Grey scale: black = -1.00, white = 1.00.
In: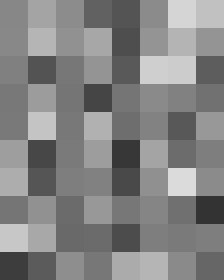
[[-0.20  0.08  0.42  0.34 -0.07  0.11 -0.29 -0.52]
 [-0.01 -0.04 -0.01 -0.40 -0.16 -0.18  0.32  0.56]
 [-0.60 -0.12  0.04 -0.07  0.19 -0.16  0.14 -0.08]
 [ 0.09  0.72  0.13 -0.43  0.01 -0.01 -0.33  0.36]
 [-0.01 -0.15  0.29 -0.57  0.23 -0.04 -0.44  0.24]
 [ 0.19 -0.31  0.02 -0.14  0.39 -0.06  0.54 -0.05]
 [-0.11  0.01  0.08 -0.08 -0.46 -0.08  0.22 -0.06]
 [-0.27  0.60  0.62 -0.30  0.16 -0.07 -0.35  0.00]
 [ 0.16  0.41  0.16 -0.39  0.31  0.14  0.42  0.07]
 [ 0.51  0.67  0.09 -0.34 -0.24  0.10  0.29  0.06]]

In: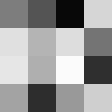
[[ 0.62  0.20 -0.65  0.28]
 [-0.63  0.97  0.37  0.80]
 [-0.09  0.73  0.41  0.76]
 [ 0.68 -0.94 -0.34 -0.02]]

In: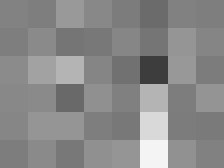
[[ 0.01  0.14  0.91  0.17  0.13 -0.06  0.08 -0.02]
 [-0.04 -0.03  0.70 -0.06 -0.01  0.17  0.17  0.05]
 [ 0.16 -0.02  0.41  0.00  0.13 -0.18  0.08  0.07]
 [-0.03  0.19 -0.52 -0.11  0.04  0.41  0.27  0.09]
 [ 0.04  0.17 -0.08  0.05 -0.06 -0.08  0.08 -0.01]
 [-0.01  0.01 -0.16 -0.03  0.07  0.20 -0.01  0.02]]

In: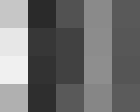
[[-0.29  0.05 -0.30 -0.64  0.38]
 [-0.33  0.11 -0.49 -0.61  0.88]
 [-0.32  0.10 -0.49 -0.57  0.81]
 [-0.30  0.08 -0.36 -0.67  0.55]]

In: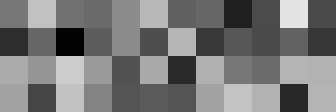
[[ 0.41 -0.69  0.40  0.53  0.27 -0.34 -0.29 -0.34  0.03  0.52 -0.46  0.27]
 [ 0.40  0.41 -0.15 -0.07  0.38 -0.67  0.33 -0.36  0.21  0.60  0.17  0.34]
 [-0.58 -0.23 -0.42 -0.32 -0.56  0.43 -0.39  0.09 -0.27 -0.98 -0.20 -0.65]
 [-0.43  0.79 -0.41 -0.75 -0.20 -0.25  0.44  0.10 -0.17 -0.11  0.51 -0.07]]

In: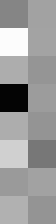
[[ 0.16  0.39]
 [ 0.27  0.21]
 [-0.07  0.63]
 [ 0.16  0.36]
 [ 0.22 -0.97]
 [ 0.17  0.36]
 [ 0.28  0.98]
 [ 0.27  0.04]]

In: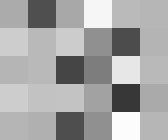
[[ 0.43  0.98  0.13 -0.39  0.38  0.42]
 [ 0.33 -0.57  0.27  0.53  0.52  0.61]
 [ 0.45  0.81 -0.02 -0.46  0.45  0.42]
 [ 0.41 -0.40  0.13  0.60  0.45  0.61]
 [ 0.43  0.46  0.93  0.32 -0.38  0.34]]
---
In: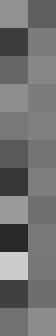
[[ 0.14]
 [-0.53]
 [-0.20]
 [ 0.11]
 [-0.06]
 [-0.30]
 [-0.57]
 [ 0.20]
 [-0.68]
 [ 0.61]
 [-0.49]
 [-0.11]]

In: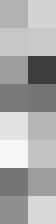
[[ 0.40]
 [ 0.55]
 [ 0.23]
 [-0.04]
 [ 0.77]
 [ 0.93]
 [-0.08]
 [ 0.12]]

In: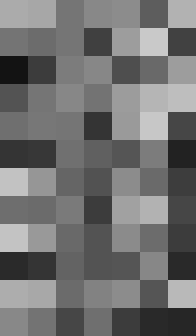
[[ 0.34 -0.08  0.10  0.40]
 [-0.09 -0.08  0.23 -0.49]
 [-0.85 -0.03 -0.39  0.23]
 [-0.35  0.06  0.22  0.49]
 [-0.13 -0.08  0.21 -0.45]
 [-0.59 -0.12 -0.33 -0.73]
 [ 0.52 -0.21  0.10 -0.52]
 [-0.14 -0.04  0.26 -0.45]
 [ 0.53 -0.18  0.09 -0.53]
 [-0.67 -0.22 -0.33 -0.68]
 [ 0.36 -0.16  0.10  0.45]
 [ 0.07 -0.45 -0.53 -0.70]]

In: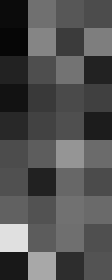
[[-0.91 -0.32]
 [-0.95 -0.54]
 [-0.73 -0.10]
 [-0.86 -0.42]
 [-0.69 -0.38]
 [-0.40  0.17]
 [-0.37 -0.19]
 [-0.24 -0.11]
 [ 0.76 -0.13]
 [-0.81 -0.65]]

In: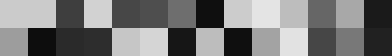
[[ 0.59 -0.51 -0.44 -0.14  0.60  0.48  0.32]
 [ 0.23 -0.67  0.55 -0.83 -0.88  0.77 -0.06]]

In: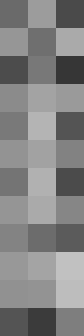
[[-0.17 -0.42]
 [ 0.18  0.33]
 [-0.40 -0.58]
 [ 0.09  0.21]
 [-0.05 -0.34]
 [ 0.15  0.02]
 [-0.09 -0.41]
 [ 0.17  0.05]
 [ 0.03 -0.29]
 [ 0.19  0.51]
 [ 0.14  0.48]
 [-0.34 -0.01]]

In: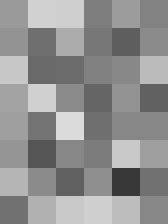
[[ 0.21  0.62  0.22]
 [ 0.15  0.35 -0.26]
 [ 0.56 -0.15  0.07]
 [ 0.28  0.09  0.15]
 [ 0.25  0.72  0.06]
 [ 0.17  0.06  0.58]
 [ 0.42 -0.24 -0.56]
 [-0.11  0.57  0.48]]
